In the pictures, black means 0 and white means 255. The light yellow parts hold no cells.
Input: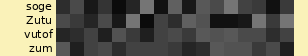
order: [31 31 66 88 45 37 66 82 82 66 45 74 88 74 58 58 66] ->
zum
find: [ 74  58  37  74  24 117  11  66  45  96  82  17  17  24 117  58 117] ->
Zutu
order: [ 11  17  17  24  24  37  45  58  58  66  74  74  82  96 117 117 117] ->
Zutu
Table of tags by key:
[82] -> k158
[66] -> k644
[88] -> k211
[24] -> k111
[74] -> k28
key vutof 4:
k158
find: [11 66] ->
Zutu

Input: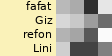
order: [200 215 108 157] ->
Giz
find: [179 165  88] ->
refon
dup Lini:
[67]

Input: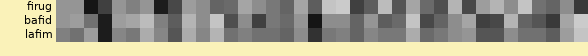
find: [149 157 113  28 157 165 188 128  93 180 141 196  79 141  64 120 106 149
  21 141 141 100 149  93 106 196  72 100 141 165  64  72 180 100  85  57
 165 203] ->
bafid
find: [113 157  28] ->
lafim
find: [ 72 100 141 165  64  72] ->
bafid
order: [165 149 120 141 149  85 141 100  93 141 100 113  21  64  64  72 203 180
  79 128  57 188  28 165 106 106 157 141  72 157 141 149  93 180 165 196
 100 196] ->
bafid

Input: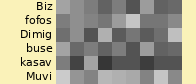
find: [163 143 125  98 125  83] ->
Biz
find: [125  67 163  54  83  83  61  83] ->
kasav
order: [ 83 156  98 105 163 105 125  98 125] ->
buse
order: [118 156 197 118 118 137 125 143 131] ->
fofos
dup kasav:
[83]

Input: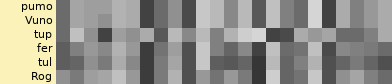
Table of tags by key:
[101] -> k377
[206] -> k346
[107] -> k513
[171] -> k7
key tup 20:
k513
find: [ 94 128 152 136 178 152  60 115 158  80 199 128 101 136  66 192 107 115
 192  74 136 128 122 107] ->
fer
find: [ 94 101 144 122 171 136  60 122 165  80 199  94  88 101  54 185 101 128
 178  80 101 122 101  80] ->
tul
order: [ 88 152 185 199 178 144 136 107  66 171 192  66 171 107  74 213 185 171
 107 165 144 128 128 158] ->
Vuno
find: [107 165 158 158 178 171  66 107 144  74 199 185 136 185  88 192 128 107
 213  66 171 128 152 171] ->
pumo

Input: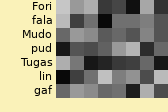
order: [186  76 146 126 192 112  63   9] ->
lin
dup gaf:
[104]
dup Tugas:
[23]
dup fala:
[112]
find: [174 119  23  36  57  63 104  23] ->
Tugas

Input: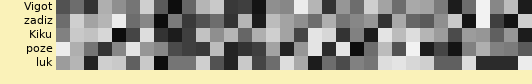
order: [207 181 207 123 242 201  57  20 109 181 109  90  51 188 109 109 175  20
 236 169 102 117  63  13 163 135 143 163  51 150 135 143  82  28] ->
zadiz
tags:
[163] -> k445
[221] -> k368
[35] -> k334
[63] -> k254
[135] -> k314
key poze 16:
k334
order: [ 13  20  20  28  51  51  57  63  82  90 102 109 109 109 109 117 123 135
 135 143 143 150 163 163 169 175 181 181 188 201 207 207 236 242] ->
zadiz
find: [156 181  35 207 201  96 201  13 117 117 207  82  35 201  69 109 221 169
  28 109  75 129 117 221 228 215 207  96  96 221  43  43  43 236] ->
luk

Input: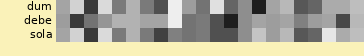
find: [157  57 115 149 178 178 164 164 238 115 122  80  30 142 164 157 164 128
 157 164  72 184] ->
debe
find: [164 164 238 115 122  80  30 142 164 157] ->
debe
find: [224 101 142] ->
dum
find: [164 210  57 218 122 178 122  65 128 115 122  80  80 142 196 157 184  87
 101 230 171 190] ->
sola
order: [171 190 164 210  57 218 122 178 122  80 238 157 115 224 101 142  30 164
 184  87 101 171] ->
dum

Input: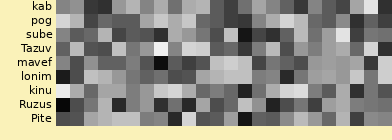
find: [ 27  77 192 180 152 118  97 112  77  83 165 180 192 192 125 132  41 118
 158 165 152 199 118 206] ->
lonim
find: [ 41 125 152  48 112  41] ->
Ruzus
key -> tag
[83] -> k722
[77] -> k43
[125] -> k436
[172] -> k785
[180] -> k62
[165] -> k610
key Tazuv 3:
k43
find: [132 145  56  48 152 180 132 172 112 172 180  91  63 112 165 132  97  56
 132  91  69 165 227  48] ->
kab
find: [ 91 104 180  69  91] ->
sube
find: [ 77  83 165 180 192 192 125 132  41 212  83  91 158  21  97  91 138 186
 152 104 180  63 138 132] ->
Pite

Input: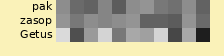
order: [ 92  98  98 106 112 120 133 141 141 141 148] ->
pak
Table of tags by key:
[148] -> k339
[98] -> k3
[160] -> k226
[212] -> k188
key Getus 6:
k226
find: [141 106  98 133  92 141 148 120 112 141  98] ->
pak
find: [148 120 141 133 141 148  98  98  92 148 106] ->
zasop
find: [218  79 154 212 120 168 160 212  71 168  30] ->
Getus

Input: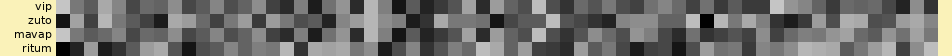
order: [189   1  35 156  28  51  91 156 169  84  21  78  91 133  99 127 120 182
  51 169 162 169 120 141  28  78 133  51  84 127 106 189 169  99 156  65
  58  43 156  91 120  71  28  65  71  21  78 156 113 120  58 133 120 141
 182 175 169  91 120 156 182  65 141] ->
ritum
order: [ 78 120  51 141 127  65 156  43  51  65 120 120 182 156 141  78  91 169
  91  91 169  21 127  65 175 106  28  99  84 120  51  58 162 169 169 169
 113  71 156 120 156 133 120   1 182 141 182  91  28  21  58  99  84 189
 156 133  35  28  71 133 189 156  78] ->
ritum
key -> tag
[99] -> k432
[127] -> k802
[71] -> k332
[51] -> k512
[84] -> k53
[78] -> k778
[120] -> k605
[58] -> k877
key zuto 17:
k778
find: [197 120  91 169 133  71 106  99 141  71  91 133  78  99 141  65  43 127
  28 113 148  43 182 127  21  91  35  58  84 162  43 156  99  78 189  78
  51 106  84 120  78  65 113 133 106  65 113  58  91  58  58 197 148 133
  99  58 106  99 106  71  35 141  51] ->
vip
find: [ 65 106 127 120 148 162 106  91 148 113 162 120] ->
mavap

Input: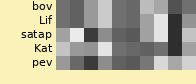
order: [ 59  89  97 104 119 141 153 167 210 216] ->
pev
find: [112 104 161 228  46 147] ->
Lif
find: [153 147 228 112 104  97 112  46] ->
Kat
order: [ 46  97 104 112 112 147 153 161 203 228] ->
Lif
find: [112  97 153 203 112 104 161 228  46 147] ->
Lif

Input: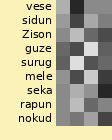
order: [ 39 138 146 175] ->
seka
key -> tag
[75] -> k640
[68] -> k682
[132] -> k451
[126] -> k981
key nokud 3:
k682
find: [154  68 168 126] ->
sidun
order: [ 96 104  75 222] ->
guze

